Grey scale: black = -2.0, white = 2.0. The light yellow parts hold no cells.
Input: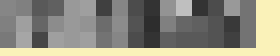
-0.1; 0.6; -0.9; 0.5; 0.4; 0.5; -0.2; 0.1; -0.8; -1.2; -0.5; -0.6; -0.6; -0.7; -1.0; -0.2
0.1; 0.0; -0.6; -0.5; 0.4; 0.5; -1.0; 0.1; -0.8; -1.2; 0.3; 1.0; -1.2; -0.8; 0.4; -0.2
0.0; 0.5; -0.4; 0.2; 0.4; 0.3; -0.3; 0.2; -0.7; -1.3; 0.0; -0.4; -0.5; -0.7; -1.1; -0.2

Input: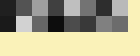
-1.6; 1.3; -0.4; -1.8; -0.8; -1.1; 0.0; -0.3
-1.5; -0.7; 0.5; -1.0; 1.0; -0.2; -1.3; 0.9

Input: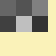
-1.0; 1.0; -1.2
-0.4; -0.7; 0.0

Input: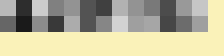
-0.4; -1.6; 0.2; -1.1; 0.7; -0.7; 0.1; 1.3; 0.5; 0.6; -0.9; -0.3; 0.5
0.9; -1.3; 1.2; 0.0; 0.3; -0.7; -1.0; 0.8; 0.3; -0.1; -0.8; 0.4; 1.1

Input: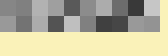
0.4; -0.2; 0.7; -0.7; 1.0; 0.0; -1.0; -0.9; 0.4; 0.3
0.1; 0.0; 0.8; 0.5; -0.6; 0.2; 0.7; -0.3; -1.1; 1.1

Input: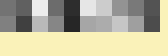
0.0; -1.0; 0.9; 0.1; -1.4; 0.6; 0.7; 1.1; 0.5; -0.8
-0.2; -0.5; 1.7; -0.3; -1.3; 1.6; 1.2; 0.3; -0.1; -0.7
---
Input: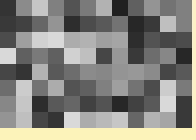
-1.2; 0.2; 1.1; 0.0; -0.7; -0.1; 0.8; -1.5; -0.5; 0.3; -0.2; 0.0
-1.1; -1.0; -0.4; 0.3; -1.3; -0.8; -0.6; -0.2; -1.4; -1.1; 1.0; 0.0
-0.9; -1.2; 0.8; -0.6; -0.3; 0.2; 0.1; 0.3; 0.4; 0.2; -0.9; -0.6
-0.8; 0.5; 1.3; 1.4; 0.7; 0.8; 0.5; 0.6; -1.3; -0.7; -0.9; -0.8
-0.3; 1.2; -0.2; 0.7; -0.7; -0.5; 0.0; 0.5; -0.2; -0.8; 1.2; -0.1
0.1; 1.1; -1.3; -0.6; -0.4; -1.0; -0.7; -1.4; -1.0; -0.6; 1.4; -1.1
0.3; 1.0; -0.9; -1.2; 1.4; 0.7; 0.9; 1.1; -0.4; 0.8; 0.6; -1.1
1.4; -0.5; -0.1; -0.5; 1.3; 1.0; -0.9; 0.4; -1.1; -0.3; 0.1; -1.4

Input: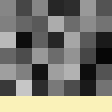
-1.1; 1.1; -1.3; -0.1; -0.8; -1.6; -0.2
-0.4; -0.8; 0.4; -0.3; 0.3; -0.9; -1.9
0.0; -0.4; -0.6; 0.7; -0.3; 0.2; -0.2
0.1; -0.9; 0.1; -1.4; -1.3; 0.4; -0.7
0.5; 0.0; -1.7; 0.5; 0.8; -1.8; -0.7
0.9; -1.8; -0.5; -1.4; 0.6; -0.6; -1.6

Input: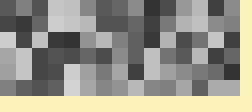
-0.9; -1.1; -0.4; 1.2; 1.1; 0.9; -0.7; -0.7; -0.4; -1.0; -0.1; 0.8; 1.0; 0.2; 0.0
-0.6; 0.0; -0.7; 1.1; 1.0; 0.1; -0.6; -0.4; 0.2; -1.2; -0.8; 0.4; 0.9; -1.0; 0.2
0.0; -0.5; -0.7; -0.5; 1.3; 0.6; 0.1; 0.3; 0.9; 0.1; 0.0; 0.6; -0.5; 0.7; 0.7
0.5; 1.1; -0.9; -0.8; 1.2; 0.5; -0.1; 0.6; -1.0; 1.0; 0.5; 0.2; -0.1; -0.3; -1.2
0.6; 1.1; -0.9; -0.7; -0.8; -0.4; -0.8; 0.2; -0.5; 1.0; -0.2; -0.6; 0.9; -1.0; -0.4
1.2; -0.9; 1.0; -1.1; -1.2; 0.3; 0.9; 0.0; -0.5; -1.1; 0.8; -0.8; -0.2; 1.1; -1.0

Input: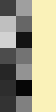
-1.4; 0.3
-1.3; -1.9
-1.2; 0.0
-1.0; 0.5
-0.8; -0.2
1.0; -0.4
1.3; -1.7

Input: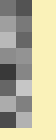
-1.1; 0.1
-0.8; 0.8
-0.4; 1.1
-0.2; -0.7
0.2; 0.3
0.5; -0.1
0.7; 0.0
0.9; -0.4

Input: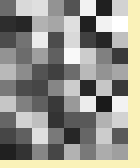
-1.5; -1.2; 0.1; -0.9; 0.8; -0.1; 0.7; 0.5
-1.3; -1.4; 0.8; 0.6; 1.5; -1.5; 1.8; 2.0
-0.9; -0.5; 1.5; -0.1; -1.4; -0.4; 1.2; -0.6
-0.8; -0.2; 1.7; -0.8; 1.4; -1.0; -1.4; 1.0
-0.4; 1.3; 1.0; -1.2; -0.6; -0.6; 0.8; 1.3
-0.3; 1.4; 1.5; 0.3; -0.7; 1.8; -1.5; 1.3
-0.1; -0.8; -0.9; 0.1; 1.2; -1.4; 1.1; -1.1
0.3; -0.3; 0.5; -0.5; 1.9; 1.2; 0.0; -1.1
0.9; 0.2; -0.7; -1.0; -0.3; 0.9; 0.3; 0.6
1.1; 0.0; -0.5; -1.1; 0.4; 1.7; -1.6; 1.8

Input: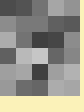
-0.8; -0.7; -0.2; 0.6; 0.3
-0.5; 0.9; 1.1; -0.4; 0.1
0.2; -0.1; -0.1; -0.5; -0.6
0.4; -0.3; -0.4; 0.7; 0.6
0.5; 0.6; -1.0; 0.5; 0.8
0.7; -0.2; -1.0; -0.9; 0.2

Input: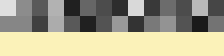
0.1; 0.1; -1.0; 0.7; -0.6; -1.5; -0.7; 0.4; -1.2; -0.1; 0.3; -0.7; -1.6; -0.2
1.5; 0.2; -0.6; 0.8; -1.5; -0.4; -0.8; -1.3; 1.4; -1.1; -0.3; -0.8; 0.9; -0.9
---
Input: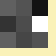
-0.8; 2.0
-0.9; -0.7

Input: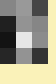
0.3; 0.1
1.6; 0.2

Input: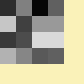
-1.0; 0.4
-0.8; 1.4

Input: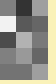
-0.6; -0.4
0.8; -0.1

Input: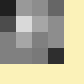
1.4; 0.6
0.6; 0.0

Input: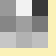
0.5; -0.1
0.8; 1.0

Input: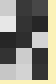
-1.2; -1.4
-1.3; 1.3
